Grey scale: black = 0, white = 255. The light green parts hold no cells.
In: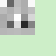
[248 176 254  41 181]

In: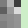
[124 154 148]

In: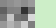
[135 129 112 202]

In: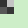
[50 54]

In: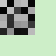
[198 189 180 155 186]

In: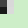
[ 65 218]

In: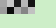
[166  12]

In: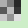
[174 187 223]
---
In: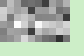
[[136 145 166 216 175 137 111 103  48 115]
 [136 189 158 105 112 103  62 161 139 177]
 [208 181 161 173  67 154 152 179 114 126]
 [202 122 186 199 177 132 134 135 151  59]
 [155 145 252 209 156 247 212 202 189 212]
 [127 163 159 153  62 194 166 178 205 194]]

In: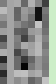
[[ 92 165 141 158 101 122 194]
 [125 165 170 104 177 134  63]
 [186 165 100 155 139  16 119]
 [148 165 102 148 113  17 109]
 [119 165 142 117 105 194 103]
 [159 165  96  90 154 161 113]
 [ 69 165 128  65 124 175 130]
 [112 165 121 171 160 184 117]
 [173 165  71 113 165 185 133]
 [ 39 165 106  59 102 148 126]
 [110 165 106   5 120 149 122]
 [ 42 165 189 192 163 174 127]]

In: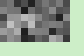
[[104 144 129  39  52 100  84 170 148  55]
 [103 117  53  78  34  92 118  97 123  74]
 [132 118 116  28 110  85 102 138  82  90]
 [ 68 150 152 186 173 136 102  87  34 138]
 [111 192 148 123 189  98 117 126 121  88]
 [156 142 172  31 133 128 125  41  91  83]]

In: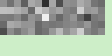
[[ 77 140 117 139 157 105 116 151 185 143 165 205 135 120 138]
 [146 114 151  95 169 155  45 167  78 143 139 171 156 117 107]
 [191 189 176 163 105 201 179 152 164 132 122 206 151 157 126]
 [124 122 136 107 147 133 238 138 104 130 148 106  65 121 130]
 [106 170 162 148 149 106 123 118 122 132 137 129 150 117 110]]

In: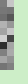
[[117 129]
 [125 198]
 [119 116]
 [110  87]
 [178 151]
 [163 198]
 [208  70]
 [ 47 165]
 [128 170]
 [165 145]]

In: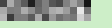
[[182  60 123 125  92 171  75 151 111 128 120 209 165]
 [ 69 172 123  91  31  99 127  86  73 129 162 127  21]
 [169 124 127 172 141 105 127 171 180 157 106 231 115]]

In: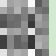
[[227 155 177 165 249  92 120]
 [227 162 172 164 249  93 128]
 [169 140 179 129 178 119 108]
 [ 91 114 108 127  77 164 138]
 [ 82 106 110 145  56 155 146]
 [213 159 166 140 229 117 128]
 [ 63 134  96 119  54 168 161]
 [ 64 135  98 105  52 178 158]]
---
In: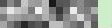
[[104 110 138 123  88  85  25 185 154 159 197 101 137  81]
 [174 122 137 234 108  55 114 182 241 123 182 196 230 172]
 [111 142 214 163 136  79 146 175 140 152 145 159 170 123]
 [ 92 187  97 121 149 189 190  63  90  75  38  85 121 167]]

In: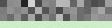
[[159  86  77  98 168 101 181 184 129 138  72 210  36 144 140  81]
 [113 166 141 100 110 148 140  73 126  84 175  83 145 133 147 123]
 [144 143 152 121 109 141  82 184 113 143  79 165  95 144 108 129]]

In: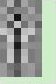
[[124 132 163  90 178 132]
 [123 164 133 130 105 164]
 [144 140 148  19 171 140]
 [ 98 160 115 192  82 160]
 [135 198 189  41 175 198]
 [128 117 205  72 205 117]
 [138 140 151  27 175 140]
 [134 123 181  67 194 123]
 [134 123 189  72 198 123]
 [130 155 145  99 117 155]
 [123 153 145  85 128 153]]

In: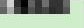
[[102  51  52 111  51  98   0  45 207 119]
 [ 85  53  44  70  54  79  22  68 172 100]]

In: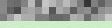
[[130  99 128  53 123 159 186 159 182 197 104 186 129 106 112 136]
 [155 145  92 143 136  94 153 169  87 187 149 168 158  76  98 137]
 [198 161 152 108 165 174 109 103 104 128 126 172 173 197 160 123]]

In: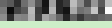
[[192  90 150  77 139 188  59  38 161  20  85 142 110  47  89 103]
 [251  70 196 124 112 169  20  39 182  28  60 185  90  69  12 123]
 [108  99  87  92  56  97  37 102 143 165  66 178 130 135  44 141]]
